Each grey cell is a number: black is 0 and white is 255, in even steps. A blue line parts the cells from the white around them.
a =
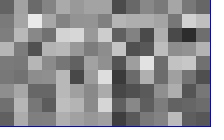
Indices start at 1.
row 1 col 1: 99
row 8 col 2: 182
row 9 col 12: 131
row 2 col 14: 209
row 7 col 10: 80
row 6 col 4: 143
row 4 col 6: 152
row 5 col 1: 122
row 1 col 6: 153
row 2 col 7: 148
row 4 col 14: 146
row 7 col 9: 71
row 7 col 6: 160
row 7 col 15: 119
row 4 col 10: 80
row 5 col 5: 118
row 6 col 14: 116
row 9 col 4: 128
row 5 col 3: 182
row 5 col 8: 144
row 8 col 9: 96
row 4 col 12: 189
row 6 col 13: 160
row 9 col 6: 161
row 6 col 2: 114
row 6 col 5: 184
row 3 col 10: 130
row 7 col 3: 103
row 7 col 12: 143
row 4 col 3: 81
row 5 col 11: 226
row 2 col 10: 174
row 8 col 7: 138

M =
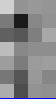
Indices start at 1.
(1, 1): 208
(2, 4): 146
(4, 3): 142
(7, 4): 144
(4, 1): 188
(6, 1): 119
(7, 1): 173

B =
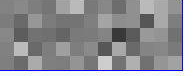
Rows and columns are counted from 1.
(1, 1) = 130
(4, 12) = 135
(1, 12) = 169
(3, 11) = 153
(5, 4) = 127
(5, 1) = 127
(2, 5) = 116
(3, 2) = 93
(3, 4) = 112
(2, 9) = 141
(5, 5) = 125
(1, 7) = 121
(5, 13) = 162
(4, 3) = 105
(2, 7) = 127
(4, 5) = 159
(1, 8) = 135
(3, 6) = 122
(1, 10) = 144
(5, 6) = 148

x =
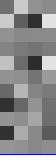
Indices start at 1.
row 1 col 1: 112
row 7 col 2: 182
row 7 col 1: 104
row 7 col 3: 133
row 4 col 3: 116
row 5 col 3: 44
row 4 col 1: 131
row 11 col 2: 145
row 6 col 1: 145
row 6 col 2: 143
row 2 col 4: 226
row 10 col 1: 50
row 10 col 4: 91

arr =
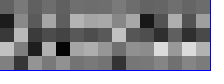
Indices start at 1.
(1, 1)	98
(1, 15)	108
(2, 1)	28
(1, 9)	122
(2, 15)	159
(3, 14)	47
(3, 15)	73
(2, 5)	94
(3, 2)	185
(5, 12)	133
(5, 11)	120
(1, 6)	111
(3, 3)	59
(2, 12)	83
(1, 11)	99
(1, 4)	109
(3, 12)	47
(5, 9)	51
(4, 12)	219
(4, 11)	140
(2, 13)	174

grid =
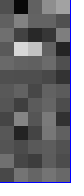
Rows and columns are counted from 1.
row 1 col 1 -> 79
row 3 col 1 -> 111
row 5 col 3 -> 96
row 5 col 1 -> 105
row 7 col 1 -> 88
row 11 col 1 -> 84
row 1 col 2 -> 8
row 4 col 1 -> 89
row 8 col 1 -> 85
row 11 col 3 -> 89
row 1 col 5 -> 162
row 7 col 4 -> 98
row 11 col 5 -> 81
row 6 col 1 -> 79
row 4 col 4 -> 97
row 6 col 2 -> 78
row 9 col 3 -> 85
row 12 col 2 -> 70

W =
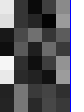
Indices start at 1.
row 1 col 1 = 233
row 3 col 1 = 24
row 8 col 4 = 71
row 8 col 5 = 57
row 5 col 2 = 47
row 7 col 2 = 119
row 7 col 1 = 34
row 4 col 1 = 14
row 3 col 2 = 74
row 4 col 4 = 107
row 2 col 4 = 3
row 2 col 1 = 222

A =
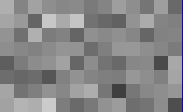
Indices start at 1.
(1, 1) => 175
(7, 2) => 115
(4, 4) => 139
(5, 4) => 146
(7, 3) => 127
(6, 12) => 128
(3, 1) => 147
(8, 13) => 78
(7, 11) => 136
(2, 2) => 153
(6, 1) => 109
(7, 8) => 118
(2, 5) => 170
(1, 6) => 138
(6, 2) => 103
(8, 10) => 110
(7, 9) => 63
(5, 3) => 140
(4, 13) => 123
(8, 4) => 203
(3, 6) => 101
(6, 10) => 151
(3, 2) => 112
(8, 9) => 156
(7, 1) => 165
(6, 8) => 127
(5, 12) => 74
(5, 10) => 135
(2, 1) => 165
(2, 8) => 104
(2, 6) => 196

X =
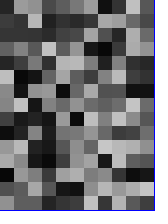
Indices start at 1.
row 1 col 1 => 37
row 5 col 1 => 37
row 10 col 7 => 149
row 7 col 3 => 146
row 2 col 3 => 183
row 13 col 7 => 125
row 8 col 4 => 130
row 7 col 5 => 13
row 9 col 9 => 192
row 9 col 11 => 86
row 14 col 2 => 92
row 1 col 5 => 93
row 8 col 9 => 109
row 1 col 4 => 74
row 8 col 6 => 146
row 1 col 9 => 51
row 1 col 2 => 155
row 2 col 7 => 55
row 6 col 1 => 190
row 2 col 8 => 168
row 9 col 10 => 139
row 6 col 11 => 50
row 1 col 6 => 120
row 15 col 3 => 94
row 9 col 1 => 64
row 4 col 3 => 88
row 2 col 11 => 72
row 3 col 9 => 38
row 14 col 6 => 17
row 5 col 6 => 184
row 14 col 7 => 142
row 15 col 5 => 53
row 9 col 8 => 128
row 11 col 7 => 101
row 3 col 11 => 106
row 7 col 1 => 137
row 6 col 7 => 61
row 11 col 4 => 24
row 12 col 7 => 163

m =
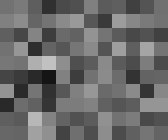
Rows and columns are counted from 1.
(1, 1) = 114
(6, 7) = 114
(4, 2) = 150
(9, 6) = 81
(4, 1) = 114
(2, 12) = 114
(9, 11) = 73
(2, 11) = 122
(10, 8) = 141
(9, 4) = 131
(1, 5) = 74
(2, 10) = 135
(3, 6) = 98
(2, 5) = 138
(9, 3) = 183
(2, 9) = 156
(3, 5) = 106
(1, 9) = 95
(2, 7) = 87
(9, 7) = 92
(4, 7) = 138
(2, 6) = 153
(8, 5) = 124
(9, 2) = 90
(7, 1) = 147
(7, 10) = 139
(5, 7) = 92
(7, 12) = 135
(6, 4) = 21
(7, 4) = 49
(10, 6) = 111
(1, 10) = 64
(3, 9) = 91
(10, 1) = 103
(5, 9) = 91

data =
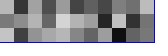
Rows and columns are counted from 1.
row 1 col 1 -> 184
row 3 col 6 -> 134
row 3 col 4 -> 168
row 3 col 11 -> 120
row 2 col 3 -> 180
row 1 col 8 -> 71
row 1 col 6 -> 68
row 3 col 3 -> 147
